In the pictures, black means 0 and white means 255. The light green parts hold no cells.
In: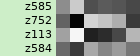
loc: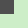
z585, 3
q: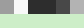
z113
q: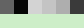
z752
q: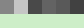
z585
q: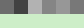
z584

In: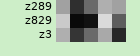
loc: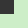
z3, 2
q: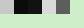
z829
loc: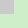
z829, 1
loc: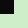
z829, 2
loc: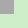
z3, 4

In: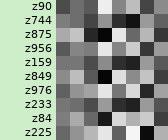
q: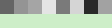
z976
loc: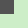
z233, 8

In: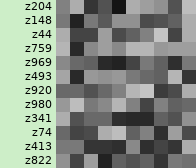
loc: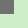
z822, 10
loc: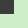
z920, 8
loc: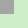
z493, 1
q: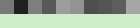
z148
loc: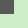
z148, 4
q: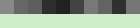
z969

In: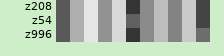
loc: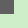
z54, 6
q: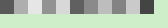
z54

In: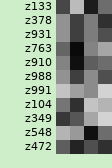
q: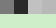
z104
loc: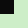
z763, 2
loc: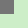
z104, 1
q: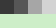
z349
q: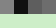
z910
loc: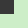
z349, 1

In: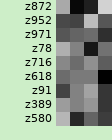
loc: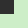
z971, 4
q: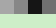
z78
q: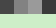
z91
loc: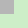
z580, 1
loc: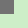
z78, 4
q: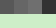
z971

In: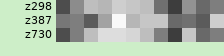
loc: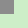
z298, 2
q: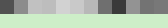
z298
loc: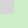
z730, 6
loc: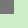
z387, 1

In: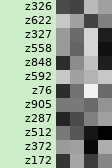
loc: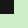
z512, 3
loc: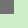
z76, 2
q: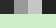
z848
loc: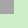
z172, 2
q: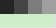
z287

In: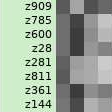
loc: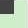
z785, 2
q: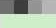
z600
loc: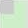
z281, 4
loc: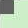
z281, 1

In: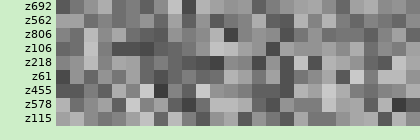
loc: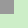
z692, 14
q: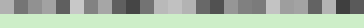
z578

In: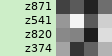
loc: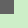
z374, 3
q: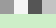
z541

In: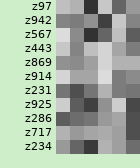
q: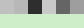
z97
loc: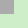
z717, 4
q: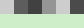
z925
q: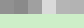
z869
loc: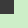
z234, 3
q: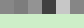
z942

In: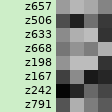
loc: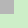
z657, 2
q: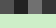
z506

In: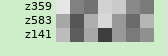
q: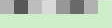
z583
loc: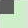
z141, 2
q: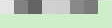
z359
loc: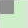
z141, 7
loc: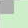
z583, 3

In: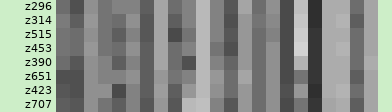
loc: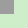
z423, 8
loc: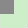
z314, 16
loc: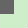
z390, 13
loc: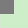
z314, 1

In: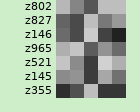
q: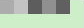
z965
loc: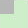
z802, 1

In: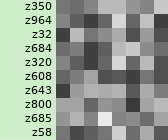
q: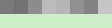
z350
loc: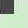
z58, 2
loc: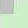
z964, 7
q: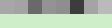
z800

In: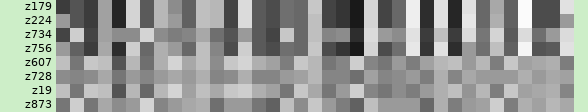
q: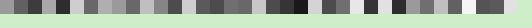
z756
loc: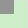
z19, 30
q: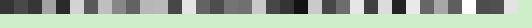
z179
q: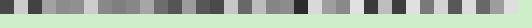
z734
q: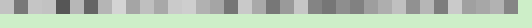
z19

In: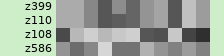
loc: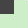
z108, 10
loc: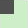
z108, 8
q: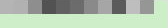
z110
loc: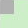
z586, 7

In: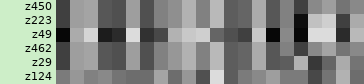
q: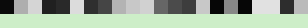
z49
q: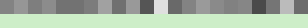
z124
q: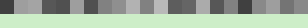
z450
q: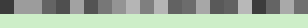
z29

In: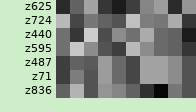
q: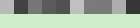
z724
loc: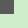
z487, 3
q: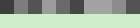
z71

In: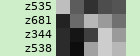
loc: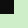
z538, 2
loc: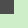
z535, 4
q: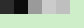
z538
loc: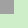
z538, 3
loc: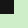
z344, 2
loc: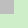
z535, 1

